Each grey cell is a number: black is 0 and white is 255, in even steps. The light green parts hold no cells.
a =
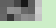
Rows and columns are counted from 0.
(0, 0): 96
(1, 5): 204
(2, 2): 119
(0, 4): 94
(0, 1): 97

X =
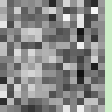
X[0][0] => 199
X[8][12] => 118
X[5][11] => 49
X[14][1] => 187
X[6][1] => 101
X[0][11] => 198
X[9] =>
[97, 151, 92, 183, 159, 193, 105, 114, 75, 201, 177, 83, 127, 29, 150]
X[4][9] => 91
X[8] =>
[128, 130, 184, 141, 183, 142, 173, 204, 157, 80, 106, 63, 118, 210, 103]
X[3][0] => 231
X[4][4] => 209
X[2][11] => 230
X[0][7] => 39
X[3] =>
[231, 75, 183, 119, 137, 114, 158, 114, 123, 157, 110, 228, 68, 140, 140]
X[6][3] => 82
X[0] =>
[199, 99, 125, 144, 137, 154, 118, 39, 121, 213, 149, 198, 73, 44, 154]
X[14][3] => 144
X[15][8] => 144
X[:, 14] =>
[154, 138, 158, 140, 139, 146, 158, 125, 103, 150, 88, 110, 160, 138, 104, 176]
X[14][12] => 193
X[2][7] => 47
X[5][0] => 79
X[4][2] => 127
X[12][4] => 209
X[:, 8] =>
[121, 147, 140, 123, 80, 100, 167, 102, 157, 75, 117, 115, 115, 113, 169, 144]
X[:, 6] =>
[118, 185, 114, 158, 136, 105, 173, 177, 173, 105, 146, 98, 176, 167, 126, 109]
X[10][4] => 213
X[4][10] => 146
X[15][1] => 127
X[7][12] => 74
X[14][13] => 195
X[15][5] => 75
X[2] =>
[186, 107, 130, 102, 94, 110, 114, 47, 140, 244, 139, 230, 66, 78, 158]
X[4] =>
[111, 140, 127, 194, 209, 203, 136, 136, 80, 91, 146, 21, 127, 97, 139]
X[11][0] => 45

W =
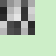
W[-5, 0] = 87
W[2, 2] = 228
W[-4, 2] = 210
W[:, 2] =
[177, 210, 228, 56, 69]
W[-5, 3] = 89
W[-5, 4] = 170
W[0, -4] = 149
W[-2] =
[205, 73, 56, 200, 41]

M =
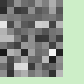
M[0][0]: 54
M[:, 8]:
[126, 85, 100, 183, 123, 65, 144, 33, 143, 132, 182]
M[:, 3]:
[110, 66, 107, 90, 112, 71, 153, 40, 167, 220, 175]
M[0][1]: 83
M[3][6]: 201
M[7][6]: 118
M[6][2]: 65
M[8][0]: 156
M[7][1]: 179
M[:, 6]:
[127, 103, 115, 201, 83, 57, 142, 118, 185, 85, 118]
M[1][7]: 161
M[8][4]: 105
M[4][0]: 179
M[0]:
[54, 83, 146, 110, 101, 155, 127, 174, 126]
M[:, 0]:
[54, 43, 133, 229, 179, 186, 119, 26, 156, 109, 141]
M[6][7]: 66
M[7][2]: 160
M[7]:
[26, 179, 160, 40, 161, 109, 118, 244, 33]
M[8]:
[156, 74, 119, 167, 105, 99, 185, 30, 143]
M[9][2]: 217
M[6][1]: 89
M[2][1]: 121
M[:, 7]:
[174, 161, 120, 68, 115, 112, 66, 244, 30, 101, 50]
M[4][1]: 135
